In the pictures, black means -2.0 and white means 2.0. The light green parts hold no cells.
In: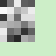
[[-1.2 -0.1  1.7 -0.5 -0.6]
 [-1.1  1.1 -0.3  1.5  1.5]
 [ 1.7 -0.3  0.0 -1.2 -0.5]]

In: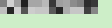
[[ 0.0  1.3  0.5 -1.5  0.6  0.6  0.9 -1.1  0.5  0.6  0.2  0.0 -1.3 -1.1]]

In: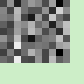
[[-0.9  0.3 -1.5 -0.2  0.4  0.1 -0.8  0.5 -1.9 -0.5]
 [ 0.0 -0.2  0.8 -0.9 -1.6  0.4 -0.9  1.1 -0.3 -0.9]
 [-1.0 -0.7  0.5 -0.2  0.9  0.3 -0.8 -0.1 -1.3  0.9]
 [-0.3 -1.0  1.7 -0.3 -0.3 -0.1 -0.2 -0.7  0.5  0.7]
 [-0.3 -0.6  1.7 -0.8 -0.9  0.3 -0.9  0.9 -0.5 -0.1]]

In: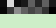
[[-1.8  1.4 -1.8 -1.6 -0.5 -1.4 -0.5 -1.6]]

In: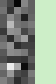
[[-0.4 -0.9 -1.9  0.1 -0.5]
 [-0.6  0.2 -0.3 -1.5 -0.4]
 [-1.1  0.3  0.2 -0.9 -0.4]
 [-0.1  0.3 -1.3 -1.0 -1.0]
 [-0.8 -1.1 -1.1 -1.2 -0.6]
 [-0.4  0.4 -0.8 -1.0 -0.1]]

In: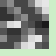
[[-0.4  0.2 -0.9 -0.9  0.0  1.4  1.6]
 [-1.2 -1.2 -0.4  0.2 -0.9 -0.9  0.0]
 [-0.7 -1.2 -1.2 -0.4  0.2 -0.9 -0.9]
 [-0.9 -0.9  0.0  1.4  1.6 -0.5 -0.8]]

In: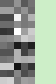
[[-0.4 -0.4  0.3 -0.6 -0.2]
 [-0.9 -0.9  1.8 -0.1  0.8]
 [-1.2 -1.1  2.0  0.5  1.2]
 [-0.2 -0.4 -1.6 -1.0 -1.5]
 [-0.2 -0.1  0.8  0.7  0.8]
 [-0.7 -0.8  0.1 -0.8 -0.5]]
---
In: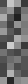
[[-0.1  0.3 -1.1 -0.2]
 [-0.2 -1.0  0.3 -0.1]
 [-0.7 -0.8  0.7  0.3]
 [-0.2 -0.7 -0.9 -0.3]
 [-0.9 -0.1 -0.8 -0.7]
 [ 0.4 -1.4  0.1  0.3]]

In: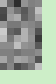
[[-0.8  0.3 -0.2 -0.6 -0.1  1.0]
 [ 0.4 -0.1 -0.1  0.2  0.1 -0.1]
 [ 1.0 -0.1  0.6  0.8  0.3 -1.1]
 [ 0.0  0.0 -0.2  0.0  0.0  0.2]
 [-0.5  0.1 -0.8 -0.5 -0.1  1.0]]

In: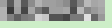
[[ 0.8 -1.1  0.5 -0.9  0.6 -0.1 -0.6  0.5  0.5  0.6 -0.8  0.9  0.1  0.4
   0.6]]

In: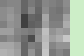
[[ 0.2  0.3  0.1 -0.4  0.1 -0.4  0.2 -0.1 -0.2  0.1]
 [ 0.0  0.3  0.2 -1.0 -0.5 -0.4  0.5  0.0  0.0  0.7]
 [ 0.0  0.2  0.0 -0.3 -0.8  0.3  0.9  0.5  0.7  1.1]
 [ 0.8  0.7  0.5 -0.4  0.3 -0.2  1.1 -0.1  0.1 -0.1]]

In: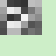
[[ 0.5  1.7  1.4 -0.9 -0.1  0.5]
 [-0.7  1.7  1.6  0.5 -0.7 -0.5]]

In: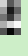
[[ 0.5 -1.6 -0.5]
 [ 0.7  1.4  1.9]]

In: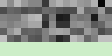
[[-0.8 -0.4 -0.5 -0.8 -0.6 -0.7 -0.3 -0.4 -0.7 -0.8 -0.8  0.6 -0.4 -0.3
   0.4 -0.8]
 [ 0.2  0.0  0.2  0.3  0.6  0.6 -1.3  0.2 -1.2 -1.2  0.2  0.3  0.1 -0.6
  -0.4  0.2]
 [ 1.0 -0.4 -0.7  0.0 -0.6 -0.7  0.0 -0.5 -1.4 -1.1  0.9  0.6 -0.4  0.0
   1.0  1.0]]

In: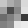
[[ 0.5 -0.8  0.1  1.5]
 [ 0.0  0.2  1.6  1.7]]
